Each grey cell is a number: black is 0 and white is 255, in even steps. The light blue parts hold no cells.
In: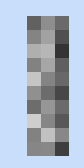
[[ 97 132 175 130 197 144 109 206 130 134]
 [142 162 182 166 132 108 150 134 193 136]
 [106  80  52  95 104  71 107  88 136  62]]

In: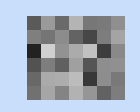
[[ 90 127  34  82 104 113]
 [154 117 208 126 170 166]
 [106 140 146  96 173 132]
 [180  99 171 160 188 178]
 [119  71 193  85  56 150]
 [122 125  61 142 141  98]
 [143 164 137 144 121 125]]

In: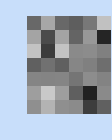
[[104 164 195  96 133 158 143]
 [167  75  60 113 132 201 179]
 [104 164 195  96 133 158 143]
 [ 94 100 138 134 117  95 139]
 [120 152 140 128 141  33  61]
 [193  37 128 110 131 138  96]]

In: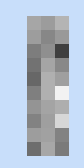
[[166 157 125 114 103 127 148 130 157 109]
 [156 135 143 165 176 176 164 159 161 167]
 [180 153  63 136 159 242 174 215 130 122]]

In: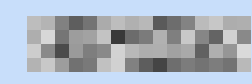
[[189 174 205 179]
 [180 215 138 200]
 [129 117  75 157]
 [ 94 157 154 113]
 [116 162 126 121]
 [171 195 137 193]
 [189  57 210 209]
 [176 108 184 129]
 [184 123 174  93]
 [ 90 177 175  69]
 [109 127 161 110]
 [131 200 169 124]
 [187 134  97 115]
 [199 100 175 125]
 [173 209 150 115]
 [175 137 218 185]]

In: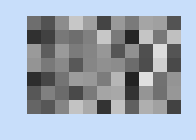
[[110  48 154 148  45  87 101]
 [ 82  65  93 121  70 128  87]
 [140 120 154 137 116 107 133]
 [199 110 123  88 156  73 195]
 [160 128 133 134 152 122 169]
 [ 68 199 151 144 124 165  51]
 [153 122  85 140 182 168 193]
 [122  37 145 108  34  51  96]
 [165 197  79  77 223 149 175]
 [160 120 220 207 113 112 161]
 [ 83 192  84  73 148 151  66]]

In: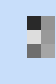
[[ 41 221 110]
 [147 153 165]]

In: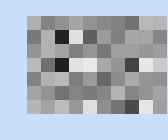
[[176 122 147 185 130 163 181]
 [131 178 177 112 178 147 163]
 [145  36 163  32 184 115 188]
 [164 223 128 225 126 132 152]
 [146  96 149 232 153 123 222]
 [135 154 120 168 104 135 143]
 [130 129 158 148 140 180 116]
 [114 167 158  68 169 133  74]
 [184 165 150 230 149 147 230]
 [182 134 158 202 145 163 159]]
